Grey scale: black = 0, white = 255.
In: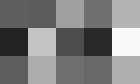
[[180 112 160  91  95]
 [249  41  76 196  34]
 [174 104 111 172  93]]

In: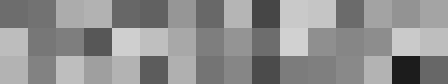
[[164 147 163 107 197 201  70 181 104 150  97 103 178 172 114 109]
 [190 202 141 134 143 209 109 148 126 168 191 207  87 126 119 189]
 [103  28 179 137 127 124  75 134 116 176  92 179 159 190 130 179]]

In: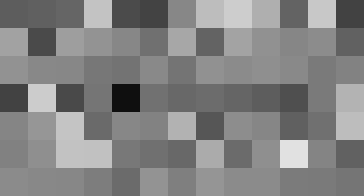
[[ 66 200  99 175 205 189 135  67  75 195 101  96  93]
 [ 97 140 134 145 163  99 167 112 135 147 158  74 162]
 [130 122 137 143 139 145 116 137 115 119 135 136 146]
 [179 122  79  93 101 108 104 113  15 117  73 204  66]
 [189 112  96 134 141  86 178 130 135 106 196 150 133]
 [ 97 132 225 143 107 171 104 112 120 193 194 143 129]
 [117 122 123 139 139 149 127 147 107 125 135 136 139]]

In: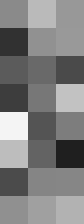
[[152 186 138]
 [153 145  49]
 [ 74 105  91]
 [194 119  61]
 [125  84 244]
 [ 31  99 189]
 [134 133  75]
 [178 160 144]]

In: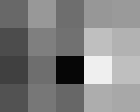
[[154 151 110 152 104]
 [178 191 113 127  76]
 [191 239   6 110  64]
 [168 173 103 119  82]]

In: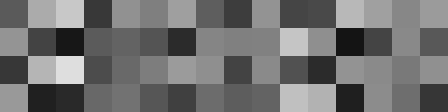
[[155 135 160 184  73  69 147  61  94 159 127 145  56 200 171  90]
 [ 88 137  68  20 143 197 129 128 133  43  84  99  91  23  67 148]
 [144 121 138 147  43  81 138  67 143 155 125 105  76 222 181  55]
 [ 54 110 140  31 178 192  99  93 108  64  86 114 104  41  32 153]]

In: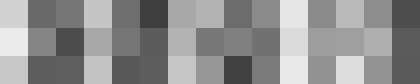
[[ 78 142 185 139 229 138 108 178 168  63 110 197 117 105 209]
 [ 91 175 159 157 218 113 128 120 179  92 117 168  76 133 234]
 [ 89 147 221 146 232 122  65 150 198  93  88 195  94  93 199]]

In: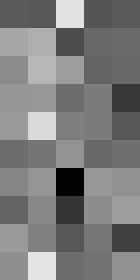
[[ 89  86 226  87  91]
 [107 105  76 175 167]
 [104 100 157 182 139]
 [ 56 123 110 151 150]
 [ 88 124 126 218 154]
 [112 104 146 117 109]
 [144 152   2 149 133]
 [157 141  53 136 100]
 [ 64 119  87 128 154]
 [144 114 108 228 143]]

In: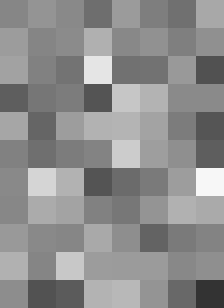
[[168 112 126 155 110 137 148 134]
 [144 127 145 136 176 139 133 156]
 [ 81 153 114 113 229 115 129 162]
 [138 138 179 198  84 124 118  94]
 [ 85 124 163 180 178 157 101 166]
 [ 94 143 158 204 131 124 111 129]
 [247 157 122 107  84 178 213 137]
 [170 177 148 119 129 163 171 135]
 [131 122  99 142 169 134 137 153]
 [143 136 155 155 156 200 133 177]
 [ 51 104 148 184 179  91  82 141]]
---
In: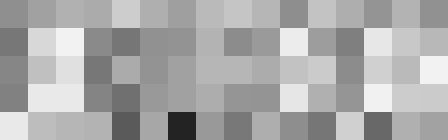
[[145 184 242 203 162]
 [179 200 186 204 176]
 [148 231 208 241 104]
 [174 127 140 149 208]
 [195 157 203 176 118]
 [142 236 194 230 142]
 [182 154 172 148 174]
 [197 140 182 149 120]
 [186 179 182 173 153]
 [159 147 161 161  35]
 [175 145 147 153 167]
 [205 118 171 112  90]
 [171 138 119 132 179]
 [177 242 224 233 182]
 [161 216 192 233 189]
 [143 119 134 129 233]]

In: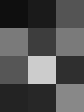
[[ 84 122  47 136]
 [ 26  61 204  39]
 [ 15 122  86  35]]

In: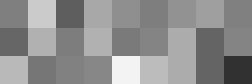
[[128 132  49]
 [159 100 100]
 [146 172 172]
 [126 132 188]
 [143 122 243]
 [168 177 135]
 [ 94 125 129]
 [203 177 118]
 [127 102 185]]

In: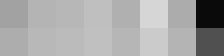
[[ 10  80]
 [172 180]
 [214 203]
 [176 182]
 [191 192]
 [183 187]
 [180 184]
 [162 173]]

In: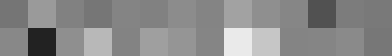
[[121 119]
 [124 138]
 [ 81 133]
 [134 132]
 [143 198]
 [162 234]
 [132 133]
 [140 149]
 [129 159]
 [132 131]
 [118 184]
 [129 143]
 [154  34]
 [117 136]]

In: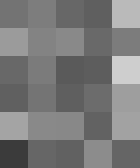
[[186 124 206 158 162 101]
 [ 95 105  93 108  98 140]
 [103 137  90  95 136  97]
 [125 131 123 116 137 102]
 [115 155 104  96 164  59]]

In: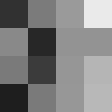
[[234 147 181 184]
 [154 147 150 151]
 [123  39  59 122]
 [ 49 137 122  30]]
